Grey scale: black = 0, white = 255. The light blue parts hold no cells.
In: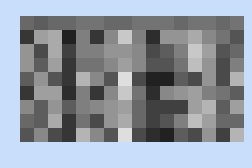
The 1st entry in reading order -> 104
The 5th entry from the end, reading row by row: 93
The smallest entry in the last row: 33
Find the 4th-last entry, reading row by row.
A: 74
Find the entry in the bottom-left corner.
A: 84
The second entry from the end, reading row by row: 64
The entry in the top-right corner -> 115
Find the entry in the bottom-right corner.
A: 180
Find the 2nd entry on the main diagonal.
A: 159
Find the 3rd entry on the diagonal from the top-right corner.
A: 159
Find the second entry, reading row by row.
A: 93
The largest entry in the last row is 222

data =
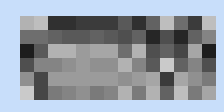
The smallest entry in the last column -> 29
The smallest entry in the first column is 29
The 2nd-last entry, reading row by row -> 122
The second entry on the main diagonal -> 110
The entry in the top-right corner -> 190
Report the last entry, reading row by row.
166
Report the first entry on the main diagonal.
178
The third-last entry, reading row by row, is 190
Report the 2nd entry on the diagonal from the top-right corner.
98
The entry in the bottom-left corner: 202
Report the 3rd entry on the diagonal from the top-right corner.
70
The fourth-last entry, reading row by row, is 98

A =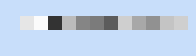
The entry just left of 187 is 51
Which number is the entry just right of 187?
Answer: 133

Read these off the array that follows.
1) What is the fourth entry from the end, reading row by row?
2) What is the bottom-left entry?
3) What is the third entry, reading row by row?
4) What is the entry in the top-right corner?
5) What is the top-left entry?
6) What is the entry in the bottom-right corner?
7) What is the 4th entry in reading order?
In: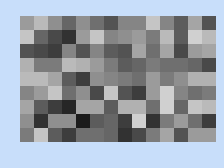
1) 165
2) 123
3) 143
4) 83
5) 155
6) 155
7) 102

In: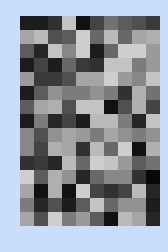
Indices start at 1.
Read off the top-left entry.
28
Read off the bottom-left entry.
165
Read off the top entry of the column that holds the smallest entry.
58
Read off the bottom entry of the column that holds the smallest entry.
38
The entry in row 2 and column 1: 165
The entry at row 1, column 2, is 28
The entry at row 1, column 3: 49
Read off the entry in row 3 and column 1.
92
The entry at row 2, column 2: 186
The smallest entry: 8
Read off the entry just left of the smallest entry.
49
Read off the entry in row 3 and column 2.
38

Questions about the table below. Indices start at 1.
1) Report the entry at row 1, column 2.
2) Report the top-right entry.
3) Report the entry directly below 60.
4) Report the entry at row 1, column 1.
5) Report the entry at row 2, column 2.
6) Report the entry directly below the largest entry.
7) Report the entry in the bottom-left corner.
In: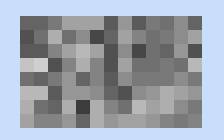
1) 100
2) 100
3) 100
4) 100
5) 112
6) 100
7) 162
